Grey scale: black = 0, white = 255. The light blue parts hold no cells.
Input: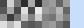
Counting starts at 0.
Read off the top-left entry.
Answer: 72
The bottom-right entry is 88
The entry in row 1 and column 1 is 169
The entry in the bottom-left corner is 222
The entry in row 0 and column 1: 208
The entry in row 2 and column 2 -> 117
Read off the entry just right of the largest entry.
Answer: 156
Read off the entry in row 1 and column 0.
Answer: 88
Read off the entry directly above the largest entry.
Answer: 44
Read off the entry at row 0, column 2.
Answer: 117
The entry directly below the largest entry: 208

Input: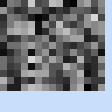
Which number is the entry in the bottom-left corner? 123
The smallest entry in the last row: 2
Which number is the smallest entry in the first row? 2
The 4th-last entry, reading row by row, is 177
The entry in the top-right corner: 136
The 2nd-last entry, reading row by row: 44
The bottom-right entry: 149
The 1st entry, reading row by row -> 16
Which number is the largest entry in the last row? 189
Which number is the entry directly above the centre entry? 44
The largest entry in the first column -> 177
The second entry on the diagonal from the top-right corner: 58
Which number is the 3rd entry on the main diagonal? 111
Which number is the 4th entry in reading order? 72
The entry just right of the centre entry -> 97

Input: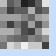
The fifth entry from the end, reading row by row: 189
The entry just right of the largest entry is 201
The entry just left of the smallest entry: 117
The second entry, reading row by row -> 93
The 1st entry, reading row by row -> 189
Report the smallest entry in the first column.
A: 117
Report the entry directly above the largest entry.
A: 93
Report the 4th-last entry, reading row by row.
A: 239
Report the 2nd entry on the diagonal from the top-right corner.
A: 79
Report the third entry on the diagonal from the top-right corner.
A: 105
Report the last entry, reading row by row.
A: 63
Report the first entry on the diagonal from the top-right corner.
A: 226
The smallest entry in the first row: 32
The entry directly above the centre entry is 132
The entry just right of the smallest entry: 48

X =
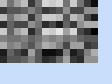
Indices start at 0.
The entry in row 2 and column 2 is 160
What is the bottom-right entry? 144
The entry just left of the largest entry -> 202
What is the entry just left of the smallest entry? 43
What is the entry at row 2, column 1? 115
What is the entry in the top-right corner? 13
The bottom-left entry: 43
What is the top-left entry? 188
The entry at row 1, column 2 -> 86
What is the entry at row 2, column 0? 188
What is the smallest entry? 1
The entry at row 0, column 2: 160
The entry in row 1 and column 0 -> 56
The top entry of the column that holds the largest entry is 214
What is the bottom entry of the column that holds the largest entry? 99
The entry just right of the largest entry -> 160
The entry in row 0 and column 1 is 115
